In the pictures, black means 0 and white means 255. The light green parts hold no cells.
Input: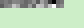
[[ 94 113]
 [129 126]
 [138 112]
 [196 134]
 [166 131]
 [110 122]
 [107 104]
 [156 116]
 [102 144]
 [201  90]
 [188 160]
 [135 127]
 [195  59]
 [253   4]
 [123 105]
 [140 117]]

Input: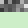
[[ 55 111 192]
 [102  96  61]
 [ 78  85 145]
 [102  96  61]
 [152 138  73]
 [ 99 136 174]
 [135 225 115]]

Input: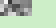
[[ 87 216 201 162]
 [129 103 156 243]
 [209 166 114  56]
 [219  84  79 148]
 [138 122  75 151]
 [ 87 141 124 136]
 [139 191 131 135]
 [178 158 119 125]]

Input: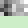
[[205  75 140 167]
 [ 41 106  64 109]
 [101 147 111 142]
 [165 213 219 166]
 [181 161 171 180]
 [190 160 178 217]
 [171 254 193 254]]

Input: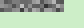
[[ 85 149 140]
 [111 137  88]
 [110 123  99]
 [140  81 125]
 [145 118 124]
 [ 62 191 107]
 [154 103 106]
 [ 99 143 111]
 [169  95 153]
 [151  93 166]
 [ 88 118  87]
 [156  51 129]
 [158  91 143]
 [130 108 180]
 [ 73 172  90]
 [119 139  85]]

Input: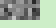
[[ 93 142 157 108 158]
 [ 91 100  51 105 122]
 [128  62 128 190 123]
 [194 143 129 142  97]
 [115 139 156 134 146]
 [ 80 135 138 134 155]
 [ 93  83  88 128  96]
 [130 166 170 126 137]
 [ 86  72  47 128  40]
 [130  66  77 142 112]]
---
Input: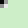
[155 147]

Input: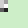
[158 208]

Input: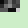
[79 74 11]

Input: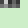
[ 54 114]

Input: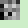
[ 45 205 146 188   9]

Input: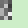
[ 84 197 176]
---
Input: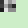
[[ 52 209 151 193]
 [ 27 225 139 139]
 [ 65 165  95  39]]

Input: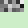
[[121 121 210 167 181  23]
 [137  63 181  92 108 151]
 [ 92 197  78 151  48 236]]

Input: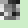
[[ 81 219 152  26  67]
 [232 136 136  95 152]
 [219 120 120  81 191]
 [245 120 107 107 177]
 [165 165  55  41  26]]

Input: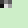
[[ 17 226 160]
 [ 62 133  92]]

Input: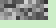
[[107 164 193 149 136  79 121  65 136 164 121  53]
 [177 149 177 193  65 149 121  92 107  79  92  79]
 [121 107 149  79  92  92 209 136 193 121  92  53]
 [164 136 121 193 149 136  79 177 107  79  92 193]
 [136  65  65  65 164 193 177 164 136 107 136 209]]

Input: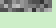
[[ 79  79 134  95  79  67 134 163  51 150 108 163 178]
 [108 178 108 178 191 150 134 122 122  95 134  67 108]
 [150  79  95 150 122 150 134  95  79  79  51 122 108]]

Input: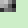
[[183 197 141  75]
 [ 47 116 103  75]
 [168 154  89  22]]

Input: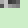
[[ 85 196 154 139 127]
 [169 196  59  72  97]]

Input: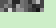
[[129  68 215  84 143 143 100  68  53  22 143]
 [ 84  84 129  37  37 115 100  53 115 186  68]
 [ 84 129 100  53 159 115 100  84  37  53  68]]
